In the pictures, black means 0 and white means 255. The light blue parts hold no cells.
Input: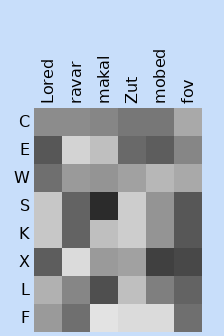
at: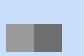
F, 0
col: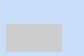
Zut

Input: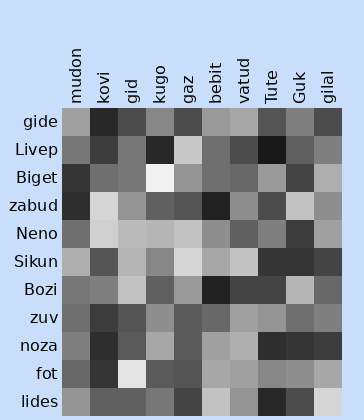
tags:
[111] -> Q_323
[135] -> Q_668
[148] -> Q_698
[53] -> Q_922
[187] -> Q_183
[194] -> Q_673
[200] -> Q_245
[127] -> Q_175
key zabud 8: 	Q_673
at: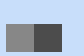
gide, 3
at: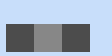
gide, 2
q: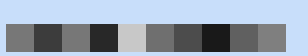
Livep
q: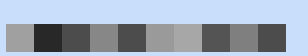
gide
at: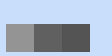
zabud, 2
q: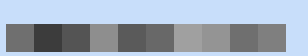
zuv

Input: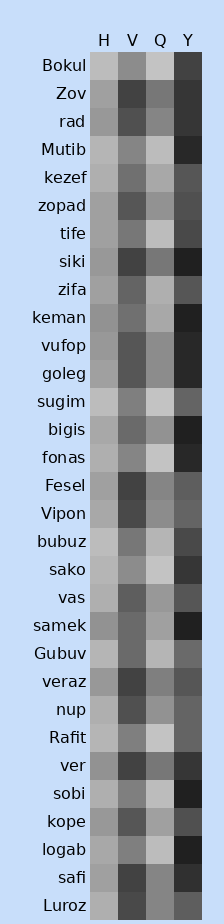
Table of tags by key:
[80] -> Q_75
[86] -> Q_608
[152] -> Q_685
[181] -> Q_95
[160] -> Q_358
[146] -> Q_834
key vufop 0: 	Q_685
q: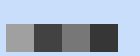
Zov
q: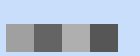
zifa

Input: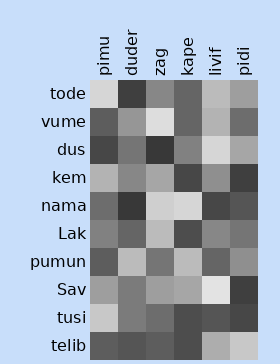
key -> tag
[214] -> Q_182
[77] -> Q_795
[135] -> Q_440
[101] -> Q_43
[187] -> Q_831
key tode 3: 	Q_43
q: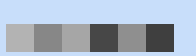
kem
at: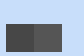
nama, 4
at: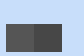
tusi, 4
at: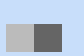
pumun, 3
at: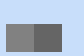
Lak, 0

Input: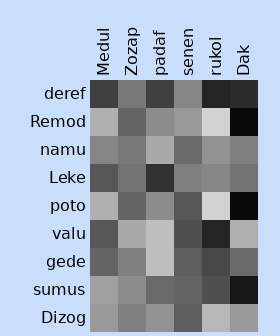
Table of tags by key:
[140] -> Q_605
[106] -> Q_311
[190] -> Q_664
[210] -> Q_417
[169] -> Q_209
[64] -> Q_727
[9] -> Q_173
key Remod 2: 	Q_605
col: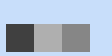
Medul
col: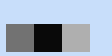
Dak
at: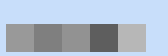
Dizog, 0
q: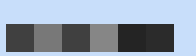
deref
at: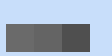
sumus, 2
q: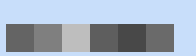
gede

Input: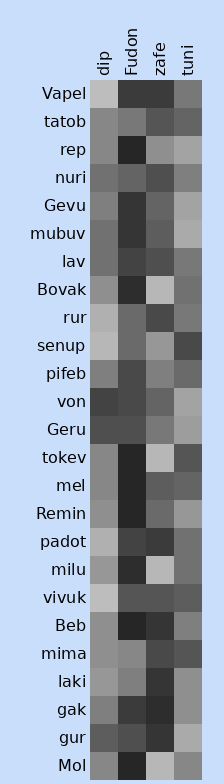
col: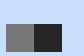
Fudon
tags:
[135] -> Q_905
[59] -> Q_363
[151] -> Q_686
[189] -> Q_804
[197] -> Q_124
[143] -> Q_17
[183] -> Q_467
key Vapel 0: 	Q_804

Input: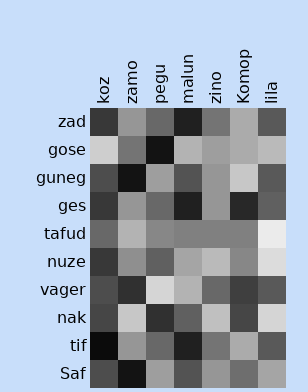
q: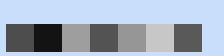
guneg
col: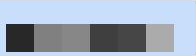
Komop
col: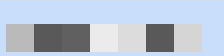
lila
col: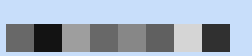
pegu
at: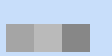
nuze, 3

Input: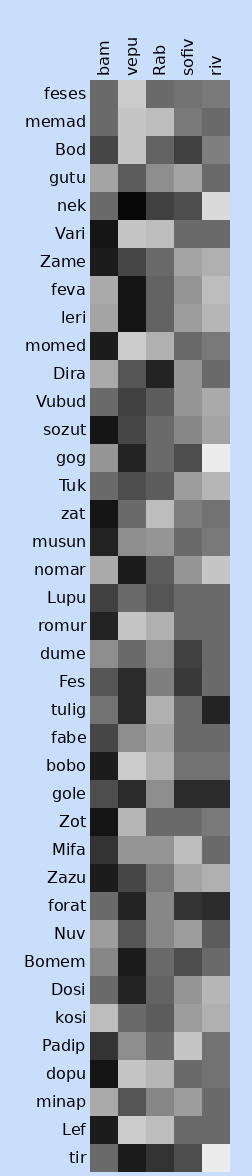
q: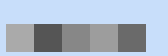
minap
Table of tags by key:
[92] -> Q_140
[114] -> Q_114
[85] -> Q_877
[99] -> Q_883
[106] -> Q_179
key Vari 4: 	Q_179
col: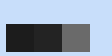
vepu
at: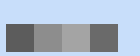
gutu, 1
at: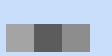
gutu, 0

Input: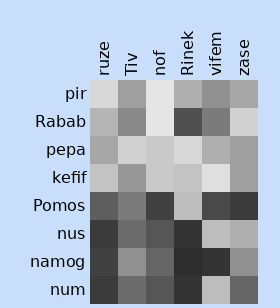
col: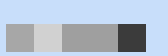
zase
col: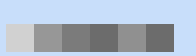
Tiv

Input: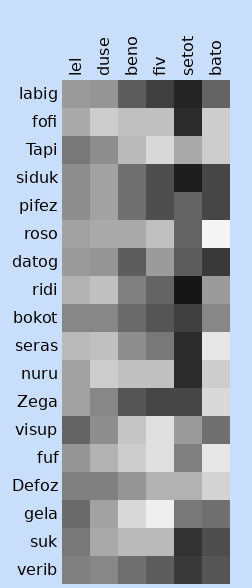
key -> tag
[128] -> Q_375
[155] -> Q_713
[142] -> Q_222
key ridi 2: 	Q_375
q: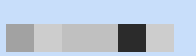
nuru

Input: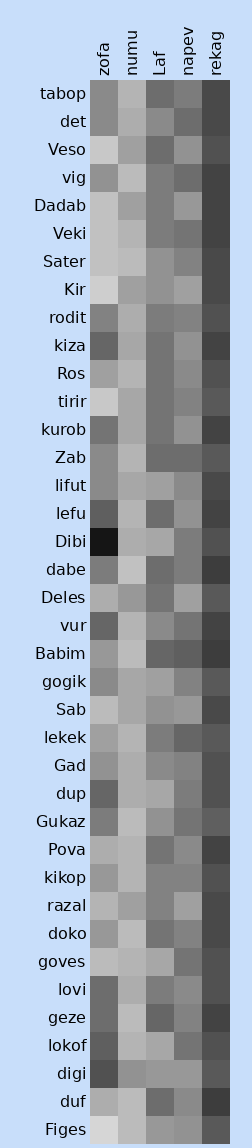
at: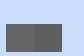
Babim, 2
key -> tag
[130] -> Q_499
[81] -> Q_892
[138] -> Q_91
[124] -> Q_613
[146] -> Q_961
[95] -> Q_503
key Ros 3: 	Q_91

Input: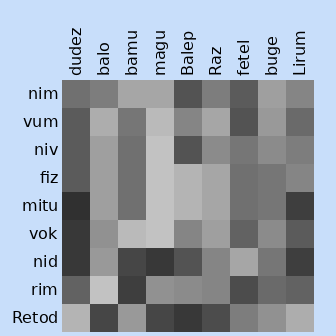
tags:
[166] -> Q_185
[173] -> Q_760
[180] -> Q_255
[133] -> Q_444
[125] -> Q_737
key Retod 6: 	Q_737
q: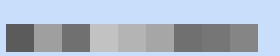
fiz
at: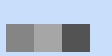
vum, 4
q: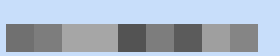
nim
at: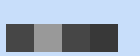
Retod, 1
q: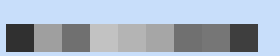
mitu

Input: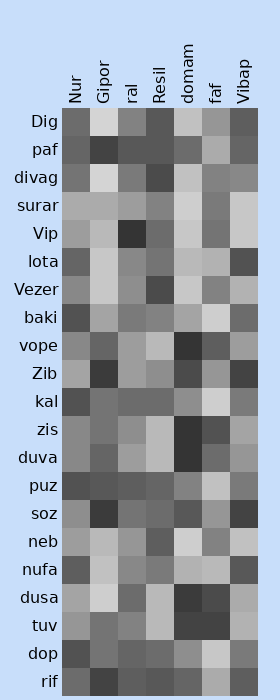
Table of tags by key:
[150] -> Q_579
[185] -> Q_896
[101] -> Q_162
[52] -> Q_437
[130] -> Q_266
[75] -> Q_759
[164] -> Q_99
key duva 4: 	Q_437
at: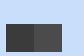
dusa, 4
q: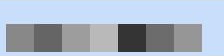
duva
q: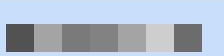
baki
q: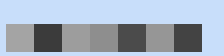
Zib

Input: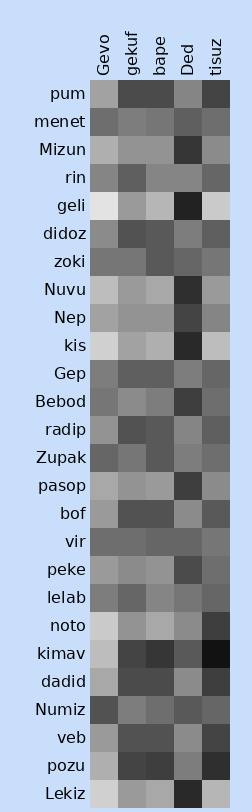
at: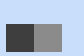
pasop, 3
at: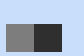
pozu, 3
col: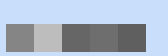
tisuz
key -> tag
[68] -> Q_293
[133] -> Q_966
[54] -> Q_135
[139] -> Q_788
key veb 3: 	Q_788
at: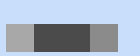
dadid, 0
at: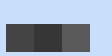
kimav, 1
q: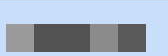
bof

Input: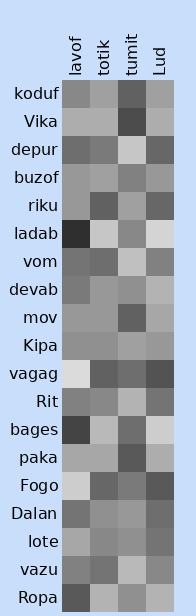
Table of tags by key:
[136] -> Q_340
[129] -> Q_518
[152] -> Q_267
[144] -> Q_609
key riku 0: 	Q_267
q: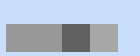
mov
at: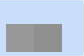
devab, 1
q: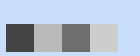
bages
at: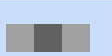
koduf, 1

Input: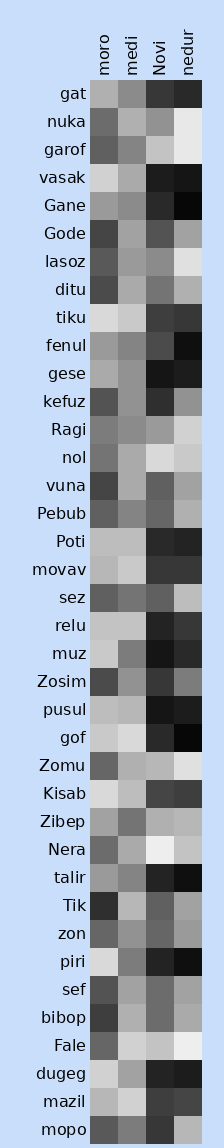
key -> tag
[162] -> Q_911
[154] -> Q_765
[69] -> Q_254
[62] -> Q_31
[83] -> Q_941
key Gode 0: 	Q_254
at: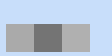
ditu, 1

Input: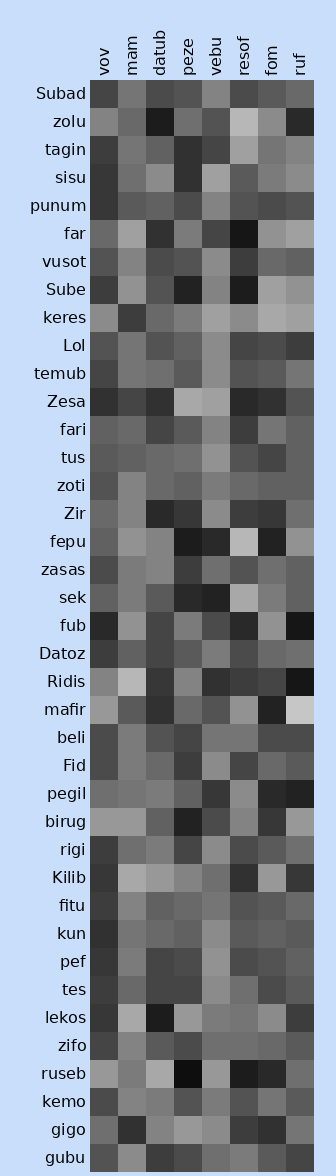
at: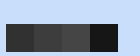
Ridis, 4
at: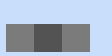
kemo, 2
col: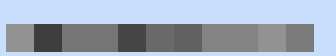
mam
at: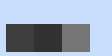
gigo, 5
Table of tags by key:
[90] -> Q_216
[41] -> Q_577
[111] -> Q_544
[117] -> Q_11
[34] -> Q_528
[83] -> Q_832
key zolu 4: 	Q_832
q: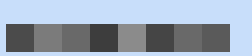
Fid
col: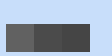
peze

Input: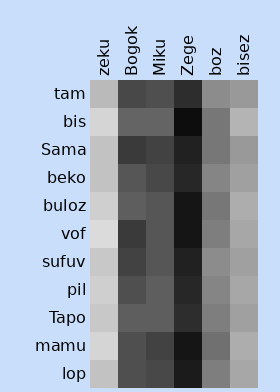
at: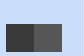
vof, 1
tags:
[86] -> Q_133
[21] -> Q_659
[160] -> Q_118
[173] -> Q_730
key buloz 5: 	Q_730
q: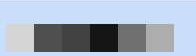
mamu

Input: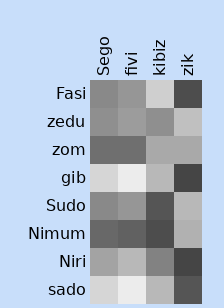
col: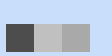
zik
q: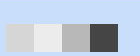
gib

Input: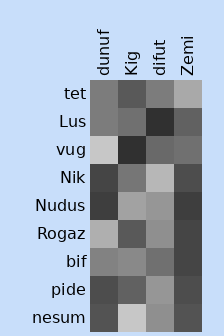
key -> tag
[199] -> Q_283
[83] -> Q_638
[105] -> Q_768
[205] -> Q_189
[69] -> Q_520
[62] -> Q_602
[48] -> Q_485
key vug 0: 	Q_283
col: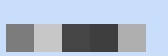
dunuf
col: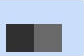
difut
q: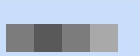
tet
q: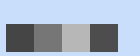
Nik

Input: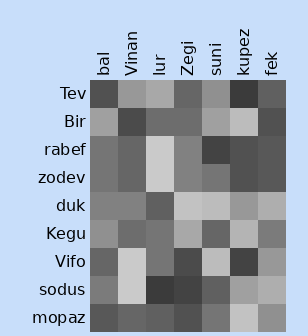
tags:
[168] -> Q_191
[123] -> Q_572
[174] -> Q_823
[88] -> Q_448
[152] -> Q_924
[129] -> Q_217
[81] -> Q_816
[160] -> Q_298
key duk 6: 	Q_823
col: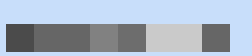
Vinan
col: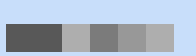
fek
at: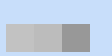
duk, 3
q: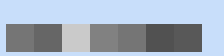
zodev

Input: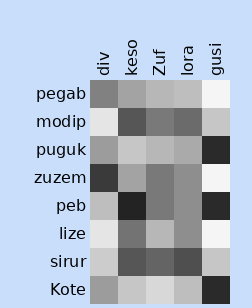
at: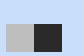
Kote, 3
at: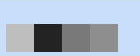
peb, 0
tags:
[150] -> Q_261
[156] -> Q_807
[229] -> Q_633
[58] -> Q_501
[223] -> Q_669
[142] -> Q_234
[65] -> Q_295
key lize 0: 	Q_633
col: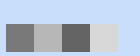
Zuf
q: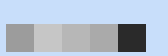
puguk
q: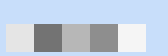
lize
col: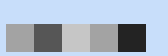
keso

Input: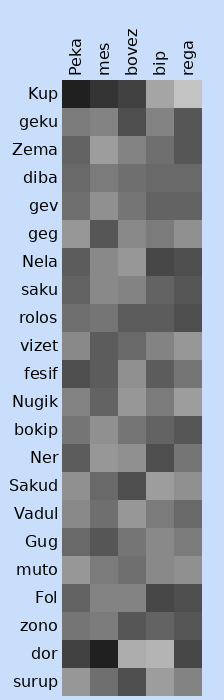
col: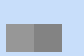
bovez
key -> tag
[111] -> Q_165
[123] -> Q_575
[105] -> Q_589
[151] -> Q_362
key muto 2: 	Q_165
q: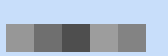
surup
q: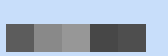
Nela

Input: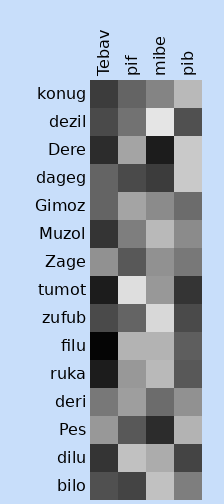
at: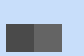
zufub, 0
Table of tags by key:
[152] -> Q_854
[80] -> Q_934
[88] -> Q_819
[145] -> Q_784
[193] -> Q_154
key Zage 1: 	Q_819
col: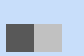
pif
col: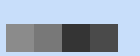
pib

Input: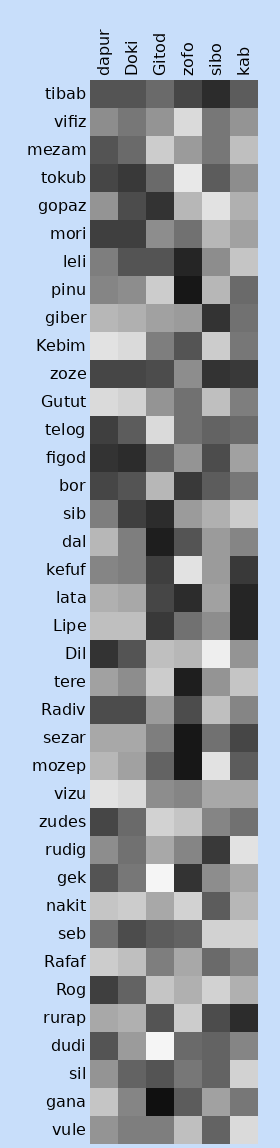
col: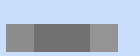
zofo
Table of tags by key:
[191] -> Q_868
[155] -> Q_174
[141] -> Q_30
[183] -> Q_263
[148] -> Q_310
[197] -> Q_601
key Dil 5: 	Q_310

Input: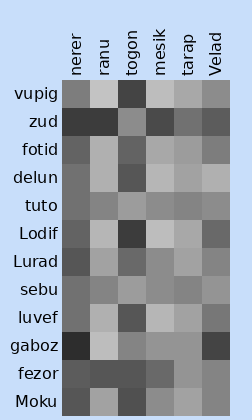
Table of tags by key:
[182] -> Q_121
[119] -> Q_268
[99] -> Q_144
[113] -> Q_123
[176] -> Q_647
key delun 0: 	Q_123
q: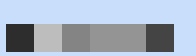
gaboz
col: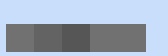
nerer
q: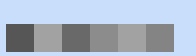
Lurad
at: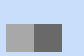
Lodif, 4
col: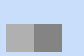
ranu
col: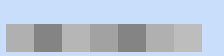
ranu

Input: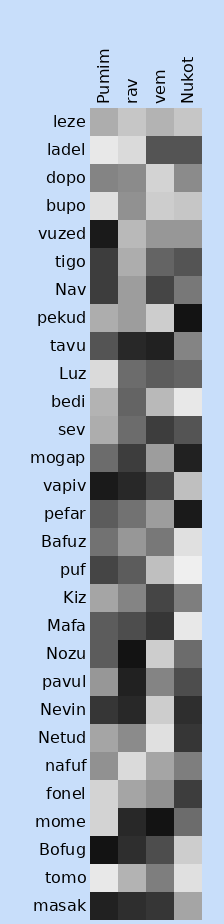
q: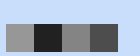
pavul
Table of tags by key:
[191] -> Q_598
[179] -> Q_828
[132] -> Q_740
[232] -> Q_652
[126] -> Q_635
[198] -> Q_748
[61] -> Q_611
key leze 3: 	Q_748
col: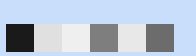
Nukot
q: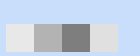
tomo

